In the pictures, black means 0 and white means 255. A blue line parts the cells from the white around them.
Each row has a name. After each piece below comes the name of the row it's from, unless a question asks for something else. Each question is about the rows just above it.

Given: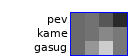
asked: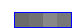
kame
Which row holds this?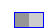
gasug
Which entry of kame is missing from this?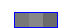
[114]
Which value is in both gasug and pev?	[107]
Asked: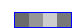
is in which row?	gasug

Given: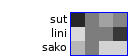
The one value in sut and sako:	[125]
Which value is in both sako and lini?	[125]

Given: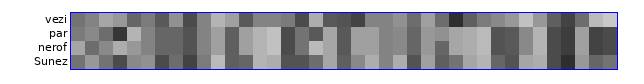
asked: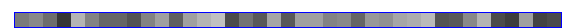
par
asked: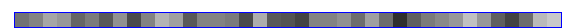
vezi
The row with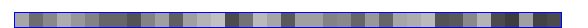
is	nerof
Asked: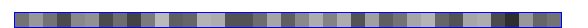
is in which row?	Sunez
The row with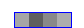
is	Sunez
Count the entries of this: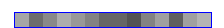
14

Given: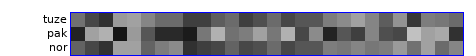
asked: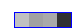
pak
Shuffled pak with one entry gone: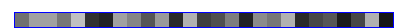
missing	[169]
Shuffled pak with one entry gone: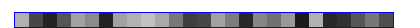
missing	[21]
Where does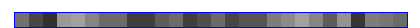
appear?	tuze
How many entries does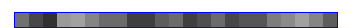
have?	23

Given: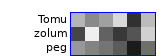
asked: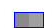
Tomu
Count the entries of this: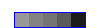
5
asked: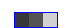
zolum
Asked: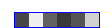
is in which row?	zolum

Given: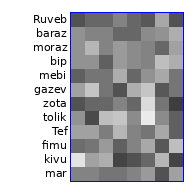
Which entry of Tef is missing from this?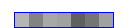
[125]
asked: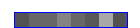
Ruveb
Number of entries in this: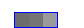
3
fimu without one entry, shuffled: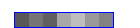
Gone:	[109]

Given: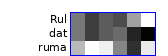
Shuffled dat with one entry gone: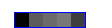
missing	[36]
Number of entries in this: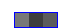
3
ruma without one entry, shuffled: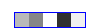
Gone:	[234]
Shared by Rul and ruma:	[254]

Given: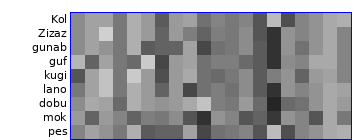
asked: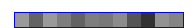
Zizaz
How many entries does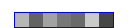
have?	7
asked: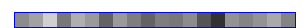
Zizaz
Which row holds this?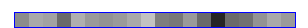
dobu
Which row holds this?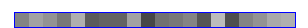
pes
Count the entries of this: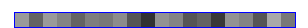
20
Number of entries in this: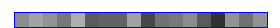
18

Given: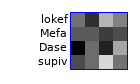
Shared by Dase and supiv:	[108]
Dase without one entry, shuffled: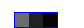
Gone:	[166]
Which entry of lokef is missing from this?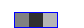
[114]
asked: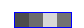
supiv
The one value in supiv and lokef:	[114]
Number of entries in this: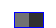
2

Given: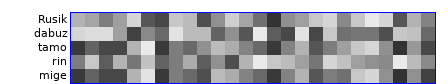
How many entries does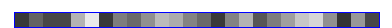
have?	26
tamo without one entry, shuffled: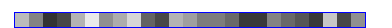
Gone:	[152]
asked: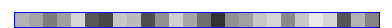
Rusik
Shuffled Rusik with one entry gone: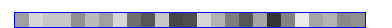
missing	[207]

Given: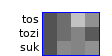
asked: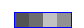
tos
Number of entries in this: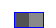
2
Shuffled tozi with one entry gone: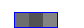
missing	[90]
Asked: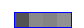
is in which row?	suk

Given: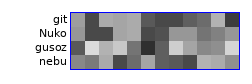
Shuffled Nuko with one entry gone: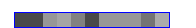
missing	[81]
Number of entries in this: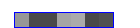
7
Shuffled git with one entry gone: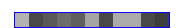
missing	[158]
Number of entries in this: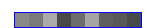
9
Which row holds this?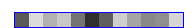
gusoz
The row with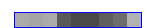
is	git

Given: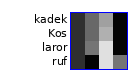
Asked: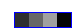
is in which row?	kadek
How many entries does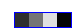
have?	4
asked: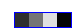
laror
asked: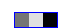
laror

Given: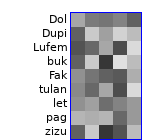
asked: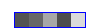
Lufem
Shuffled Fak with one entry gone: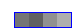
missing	[89]
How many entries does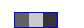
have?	3

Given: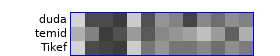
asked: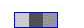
duda
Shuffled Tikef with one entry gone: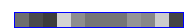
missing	[124]
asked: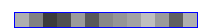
temid

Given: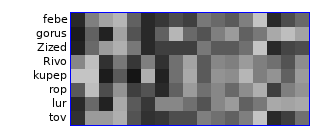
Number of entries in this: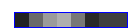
8
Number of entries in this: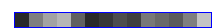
14
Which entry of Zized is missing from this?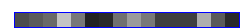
[69]

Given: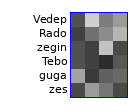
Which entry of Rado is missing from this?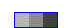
[112]
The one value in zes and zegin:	[73]
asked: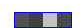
zegin

